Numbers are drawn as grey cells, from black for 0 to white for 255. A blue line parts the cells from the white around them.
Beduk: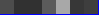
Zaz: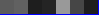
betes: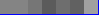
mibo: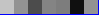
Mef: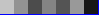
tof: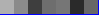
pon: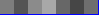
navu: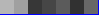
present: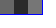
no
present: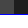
yes
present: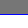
no
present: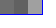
yes
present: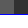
yes

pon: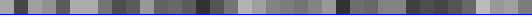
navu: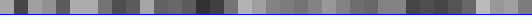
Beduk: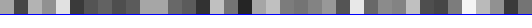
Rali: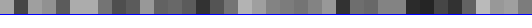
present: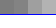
no
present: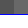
yes
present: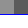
yes
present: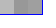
yes

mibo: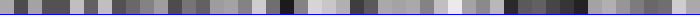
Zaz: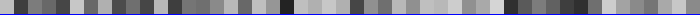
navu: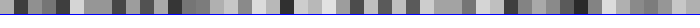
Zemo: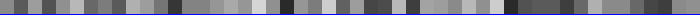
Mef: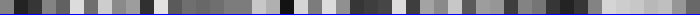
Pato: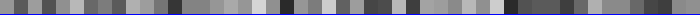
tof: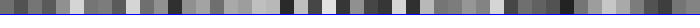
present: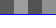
yes
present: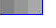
yes
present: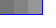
no
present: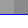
yes
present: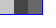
no
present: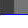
yes
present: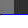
no

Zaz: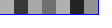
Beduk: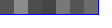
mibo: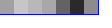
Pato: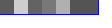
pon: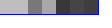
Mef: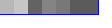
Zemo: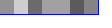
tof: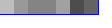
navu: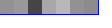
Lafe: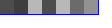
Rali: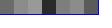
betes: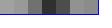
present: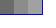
no
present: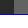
no
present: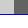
yes
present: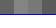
yes
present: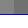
no
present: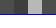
yes
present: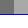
no

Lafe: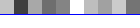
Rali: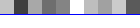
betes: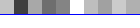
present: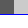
no
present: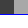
yes
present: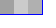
yes
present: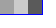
yes
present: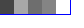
no
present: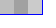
yes
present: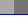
no

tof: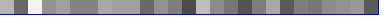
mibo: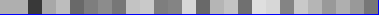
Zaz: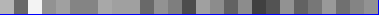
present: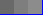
yes
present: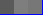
yes
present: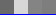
no
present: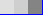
no
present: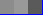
no
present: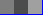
yes

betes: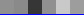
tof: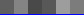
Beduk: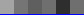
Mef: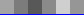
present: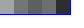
yes
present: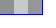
no
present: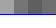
yes

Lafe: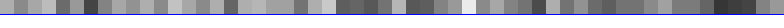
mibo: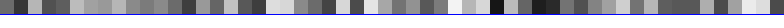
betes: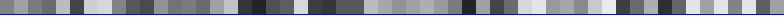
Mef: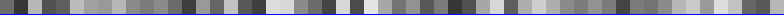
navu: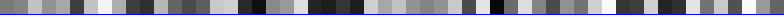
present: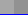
yes
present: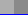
yes
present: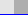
no

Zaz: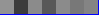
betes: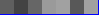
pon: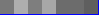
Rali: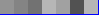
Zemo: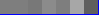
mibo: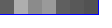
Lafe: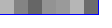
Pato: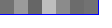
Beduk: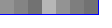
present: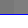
no
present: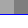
no
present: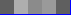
yes
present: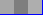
no
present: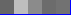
yes

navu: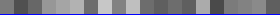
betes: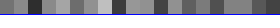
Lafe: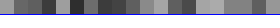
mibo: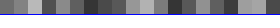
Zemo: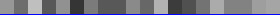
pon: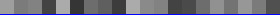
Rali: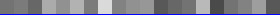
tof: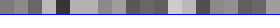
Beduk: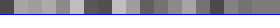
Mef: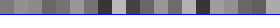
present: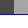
yes
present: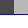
no
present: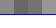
yes

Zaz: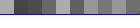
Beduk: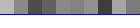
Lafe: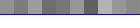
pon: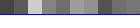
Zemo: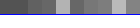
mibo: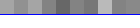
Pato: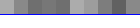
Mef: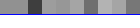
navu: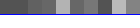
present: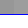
no
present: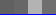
no
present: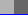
yes
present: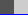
no
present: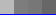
no

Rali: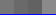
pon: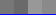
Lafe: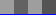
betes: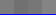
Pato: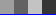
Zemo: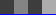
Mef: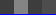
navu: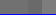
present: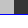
yes
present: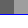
yes
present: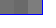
yes
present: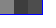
yes
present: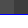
no
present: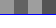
no
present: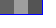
yes

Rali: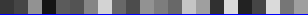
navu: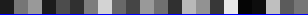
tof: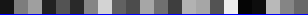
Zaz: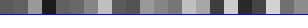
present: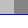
no
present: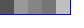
yes
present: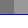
yes
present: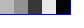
yes
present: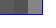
yes

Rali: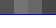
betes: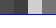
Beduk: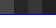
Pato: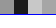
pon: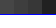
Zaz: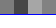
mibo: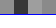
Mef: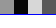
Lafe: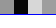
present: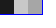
yes
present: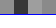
yes

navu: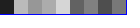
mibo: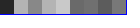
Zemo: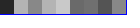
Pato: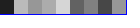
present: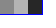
no
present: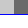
yes
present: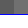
no
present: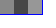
no
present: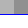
no
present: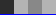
no
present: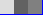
no

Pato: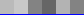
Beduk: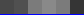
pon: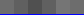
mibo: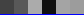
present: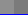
no
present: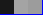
no
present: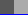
yes
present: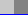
yes
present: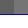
yes

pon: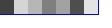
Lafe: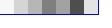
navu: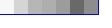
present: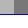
no
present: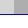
no
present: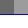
no
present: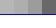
yes
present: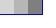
yes
